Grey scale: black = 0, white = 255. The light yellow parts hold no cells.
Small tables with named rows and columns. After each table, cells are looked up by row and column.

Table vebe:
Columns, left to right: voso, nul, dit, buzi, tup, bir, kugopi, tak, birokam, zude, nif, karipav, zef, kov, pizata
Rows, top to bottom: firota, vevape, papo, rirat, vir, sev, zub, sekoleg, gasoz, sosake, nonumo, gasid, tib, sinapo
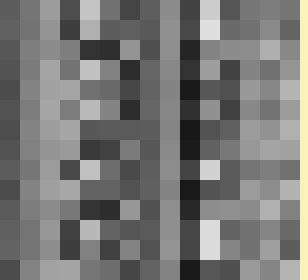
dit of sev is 166
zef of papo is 141
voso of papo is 87
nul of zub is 132
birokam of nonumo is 143
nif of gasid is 219
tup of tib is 129
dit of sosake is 159
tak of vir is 98
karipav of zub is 95
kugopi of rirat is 45
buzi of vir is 165
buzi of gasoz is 73
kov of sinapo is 133
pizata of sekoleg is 161
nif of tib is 219
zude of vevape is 72
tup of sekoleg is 58

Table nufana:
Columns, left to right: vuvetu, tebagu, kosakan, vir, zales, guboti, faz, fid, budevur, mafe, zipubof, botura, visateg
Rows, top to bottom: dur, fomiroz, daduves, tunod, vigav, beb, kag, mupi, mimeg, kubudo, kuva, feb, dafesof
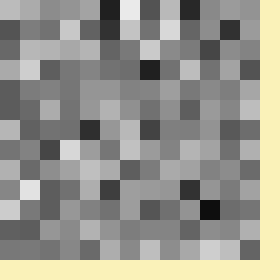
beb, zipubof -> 154
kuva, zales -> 129
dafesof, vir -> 135
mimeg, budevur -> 170
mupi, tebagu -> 130
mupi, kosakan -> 70
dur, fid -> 83
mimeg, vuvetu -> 177
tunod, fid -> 32
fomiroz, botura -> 49
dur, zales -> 163
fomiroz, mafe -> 101
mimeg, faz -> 94
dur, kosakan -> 140
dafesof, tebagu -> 121
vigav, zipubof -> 137
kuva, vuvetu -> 204

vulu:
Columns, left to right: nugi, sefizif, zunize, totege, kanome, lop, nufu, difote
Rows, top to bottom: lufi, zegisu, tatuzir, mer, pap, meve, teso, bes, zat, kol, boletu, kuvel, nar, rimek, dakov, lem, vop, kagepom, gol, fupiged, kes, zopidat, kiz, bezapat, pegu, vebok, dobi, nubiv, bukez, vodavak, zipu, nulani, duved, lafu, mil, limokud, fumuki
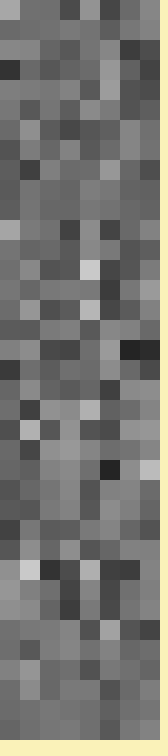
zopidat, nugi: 79
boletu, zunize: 103
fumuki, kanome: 111
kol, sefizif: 115
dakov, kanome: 121
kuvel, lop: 68
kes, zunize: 145
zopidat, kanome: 83
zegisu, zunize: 113
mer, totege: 99
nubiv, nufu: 129
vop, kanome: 89
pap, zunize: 119
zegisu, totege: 121
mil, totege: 121
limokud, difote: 117
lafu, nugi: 129

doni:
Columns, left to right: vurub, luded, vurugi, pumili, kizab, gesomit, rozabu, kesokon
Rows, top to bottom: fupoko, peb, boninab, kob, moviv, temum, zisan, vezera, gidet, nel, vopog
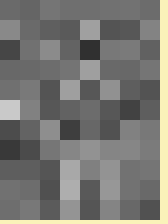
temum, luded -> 129
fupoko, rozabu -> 114
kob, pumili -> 116
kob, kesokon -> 117
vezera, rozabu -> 134
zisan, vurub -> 76
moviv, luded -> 121
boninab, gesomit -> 120
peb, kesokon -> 131

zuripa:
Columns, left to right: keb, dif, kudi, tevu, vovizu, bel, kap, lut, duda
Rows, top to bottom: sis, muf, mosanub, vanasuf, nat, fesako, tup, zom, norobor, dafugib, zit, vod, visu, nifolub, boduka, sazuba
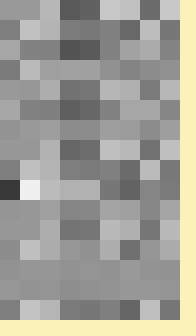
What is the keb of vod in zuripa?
152
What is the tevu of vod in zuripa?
116
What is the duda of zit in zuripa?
165
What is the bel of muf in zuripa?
128
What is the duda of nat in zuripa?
183
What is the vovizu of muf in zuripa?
120
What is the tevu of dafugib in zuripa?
177
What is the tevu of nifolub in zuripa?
146
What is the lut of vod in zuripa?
118
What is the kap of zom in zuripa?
184

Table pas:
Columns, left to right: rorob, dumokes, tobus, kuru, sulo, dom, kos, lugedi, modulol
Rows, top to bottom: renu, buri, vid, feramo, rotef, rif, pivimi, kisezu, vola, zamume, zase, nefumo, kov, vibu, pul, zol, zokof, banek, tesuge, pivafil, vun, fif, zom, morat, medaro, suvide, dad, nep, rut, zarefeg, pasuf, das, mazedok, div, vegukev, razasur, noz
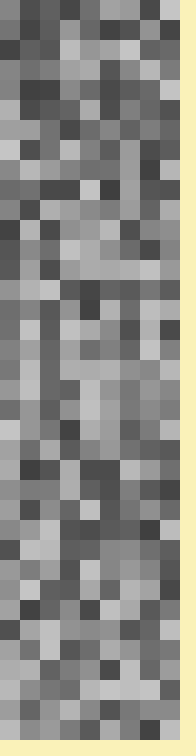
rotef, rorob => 130
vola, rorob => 136
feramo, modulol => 123
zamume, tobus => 73
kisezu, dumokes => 78
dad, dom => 90
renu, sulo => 111
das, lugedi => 101
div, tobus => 98
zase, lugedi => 99
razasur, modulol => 138
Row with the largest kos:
vid

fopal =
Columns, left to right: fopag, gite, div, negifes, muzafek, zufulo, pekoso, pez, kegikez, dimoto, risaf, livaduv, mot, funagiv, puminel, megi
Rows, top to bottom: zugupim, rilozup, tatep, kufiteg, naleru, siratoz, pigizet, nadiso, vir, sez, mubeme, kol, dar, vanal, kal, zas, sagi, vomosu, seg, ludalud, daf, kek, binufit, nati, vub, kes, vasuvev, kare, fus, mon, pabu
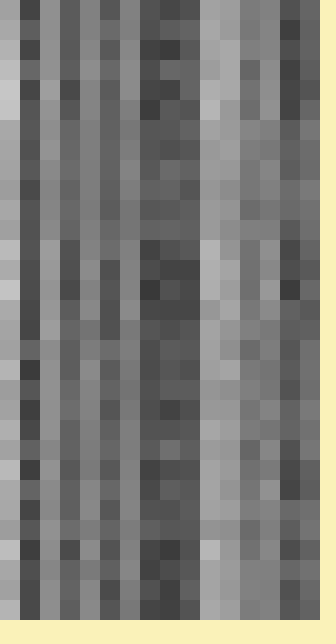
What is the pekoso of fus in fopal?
134
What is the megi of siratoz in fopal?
102
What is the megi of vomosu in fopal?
111
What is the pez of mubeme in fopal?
87
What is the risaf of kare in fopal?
182
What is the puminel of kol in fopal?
89
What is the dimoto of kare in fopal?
81

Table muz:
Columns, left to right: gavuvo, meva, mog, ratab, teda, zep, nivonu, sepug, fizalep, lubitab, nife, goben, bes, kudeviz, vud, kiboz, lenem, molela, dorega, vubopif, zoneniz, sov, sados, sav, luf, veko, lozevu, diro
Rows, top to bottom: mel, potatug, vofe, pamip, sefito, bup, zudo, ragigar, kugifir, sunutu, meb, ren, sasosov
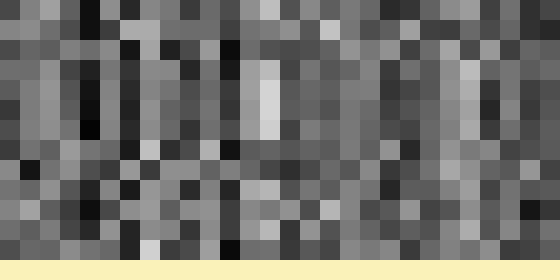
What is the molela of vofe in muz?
147
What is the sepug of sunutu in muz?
150
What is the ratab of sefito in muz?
83
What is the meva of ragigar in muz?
114
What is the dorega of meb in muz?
73
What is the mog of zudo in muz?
142
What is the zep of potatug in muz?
61
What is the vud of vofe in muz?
74
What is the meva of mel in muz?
129
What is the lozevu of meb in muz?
21
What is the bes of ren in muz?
149
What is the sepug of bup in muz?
144
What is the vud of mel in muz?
81
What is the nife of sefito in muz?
105

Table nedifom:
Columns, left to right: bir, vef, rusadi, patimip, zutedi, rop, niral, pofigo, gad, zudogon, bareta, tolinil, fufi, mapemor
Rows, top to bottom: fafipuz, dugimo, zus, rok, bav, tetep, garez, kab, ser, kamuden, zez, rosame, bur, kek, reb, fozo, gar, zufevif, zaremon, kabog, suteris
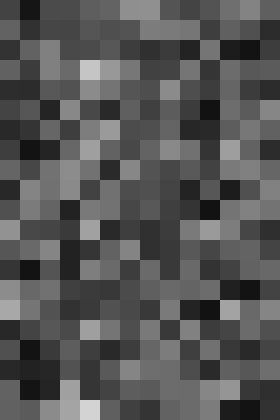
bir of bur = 86
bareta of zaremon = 42
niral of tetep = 95
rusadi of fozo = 82
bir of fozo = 168
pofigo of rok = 65
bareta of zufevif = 113
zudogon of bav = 78
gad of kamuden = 68
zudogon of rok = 117
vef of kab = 19
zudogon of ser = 89
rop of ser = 42
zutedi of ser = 114
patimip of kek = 34
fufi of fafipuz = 131

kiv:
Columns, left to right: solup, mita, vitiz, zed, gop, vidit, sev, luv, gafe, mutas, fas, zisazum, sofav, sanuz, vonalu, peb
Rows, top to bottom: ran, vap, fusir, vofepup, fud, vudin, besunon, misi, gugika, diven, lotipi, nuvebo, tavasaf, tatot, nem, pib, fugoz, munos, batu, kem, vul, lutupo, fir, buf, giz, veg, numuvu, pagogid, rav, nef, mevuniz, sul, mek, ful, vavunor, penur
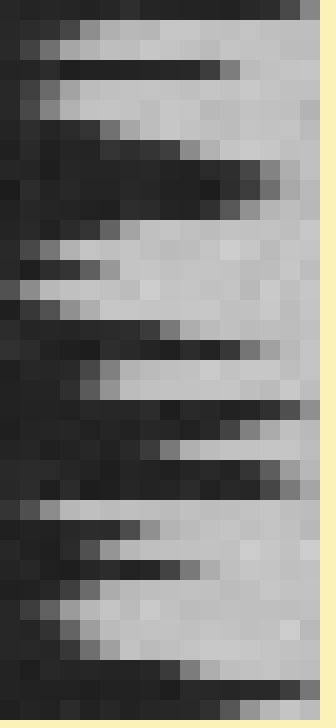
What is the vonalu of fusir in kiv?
188
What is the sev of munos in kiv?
41
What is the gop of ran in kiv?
34
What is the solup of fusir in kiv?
41
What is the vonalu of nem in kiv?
191
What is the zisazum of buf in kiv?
35
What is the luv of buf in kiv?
35
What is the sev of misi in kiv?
46
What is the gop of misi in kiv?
36
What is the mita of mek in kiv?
40
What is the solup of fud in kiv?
40
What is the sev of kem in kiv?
188
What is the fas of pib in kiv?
199
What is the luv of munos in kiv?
36
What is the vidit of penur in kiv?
39
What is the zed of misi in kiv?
37

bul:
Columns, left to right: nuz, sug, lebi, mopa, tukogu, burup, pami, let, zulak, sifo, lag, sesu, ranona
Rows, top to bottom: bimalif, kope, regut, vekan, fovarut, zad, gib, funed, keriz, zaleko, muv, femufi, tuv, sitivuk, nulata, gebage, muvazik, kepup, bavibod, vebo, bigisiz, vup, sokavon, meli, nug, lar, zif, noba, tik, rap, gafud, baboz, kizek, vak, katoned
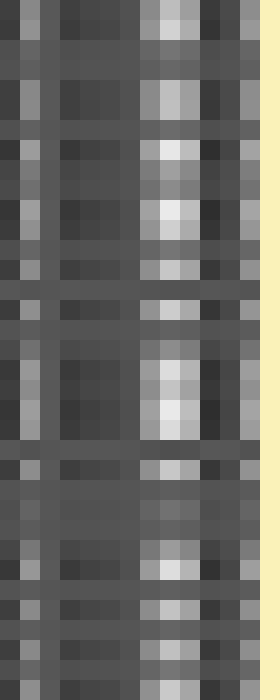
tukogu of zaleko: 78
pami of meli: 81
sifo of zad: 160
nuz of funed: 54
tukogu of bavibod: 66
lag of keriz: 66
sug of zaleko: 111
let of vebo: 141
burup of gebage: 72
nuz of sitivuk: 61
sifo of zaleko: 123
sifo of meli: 165
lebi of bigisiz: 89
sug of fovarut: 136
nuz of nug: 83
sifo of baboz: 95
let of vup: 152
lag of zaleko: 71

